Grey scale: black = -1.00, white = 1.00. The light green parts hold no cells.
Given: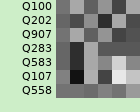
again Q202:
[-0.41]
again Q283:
[-0.31]
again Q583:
[0.06]
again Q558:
[-0.10]
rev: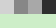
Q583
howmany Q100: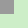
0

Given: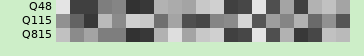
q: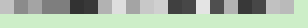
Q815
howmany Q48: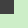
4
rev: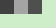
Q48
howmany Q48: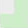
0

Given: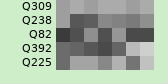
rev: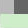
Q392
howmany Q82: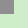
1
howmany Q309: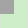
0
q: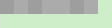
Q309

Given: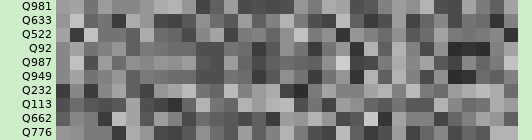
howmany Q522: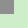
3
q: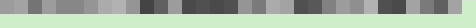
Q981
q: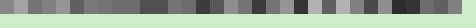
Q949
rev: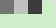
Q522
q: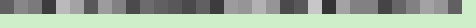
Q662

